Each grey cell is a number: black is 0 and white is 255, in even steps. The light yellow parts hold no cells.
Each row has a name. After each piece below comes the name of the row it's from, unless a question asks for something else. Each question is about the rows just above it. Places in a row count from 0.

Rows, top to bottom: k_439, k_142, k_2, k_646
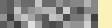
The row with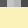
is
k_2
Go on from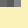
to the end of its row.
[106 106 196 106 106 148 119 134 134 180 134]
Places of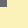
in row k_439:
0 3 4 6 7
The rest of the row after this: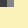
[222 164  90  75  90 164 148 148 208  90]

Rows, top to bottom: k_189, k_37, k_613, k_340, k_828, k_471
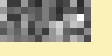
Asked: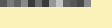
k_828
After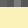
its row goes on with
[45 87 87 58 99]
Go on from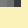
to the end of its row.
[ 72 166  45 137]

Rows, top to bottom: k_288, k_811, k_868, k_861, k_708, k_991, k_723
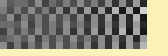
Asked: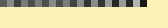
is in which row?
k_868
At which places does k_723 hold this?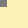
2 4 10
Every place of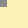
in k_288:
0 5 11 15 17
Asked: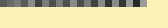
k_991

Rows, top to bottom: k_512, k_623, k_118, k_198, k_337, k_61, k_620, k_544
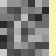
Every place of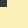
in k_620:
0
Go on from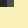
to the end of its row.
[190  96 174 174 147]
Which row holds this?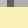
k_61

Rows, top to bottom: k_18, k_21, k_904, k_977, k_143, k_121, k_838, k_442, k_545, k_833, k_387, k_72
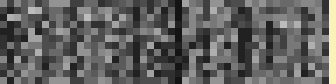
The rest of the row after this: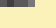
[ 90  49 120 135  49]
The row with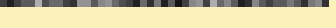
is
k_442
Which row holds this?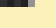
k_545
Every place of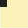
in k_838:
19 22 25 27 29 32 34 38
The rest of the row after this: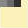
[105  64 120 105  90 147 135 147]
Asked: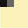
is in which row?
k_121

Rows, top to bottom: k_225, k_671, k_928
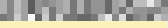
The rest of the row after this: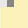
[219 104 135 148 104 204 175]
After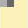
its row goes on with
[189 189 232 175 120]
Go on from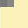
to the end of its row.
[204 161 247 104 204 120 204 120 120 104 104 120 189 232 135 219 104 135
 148 104 204 175]
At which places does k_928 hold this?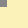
1 16 19
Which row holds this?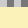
k_928
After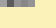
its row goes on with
[161 175 120 175 120 148 148 104 161 175 104 189 189 232 175 120]
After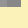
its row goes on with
[161]

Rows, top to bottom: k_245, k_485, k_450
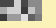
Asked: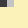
k_485
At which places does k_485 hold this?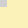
1 2
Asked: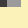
k_450
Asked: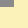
k_245
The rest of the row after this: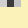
[139]
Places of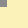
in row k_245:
4 5
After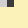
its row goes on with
[196 139]

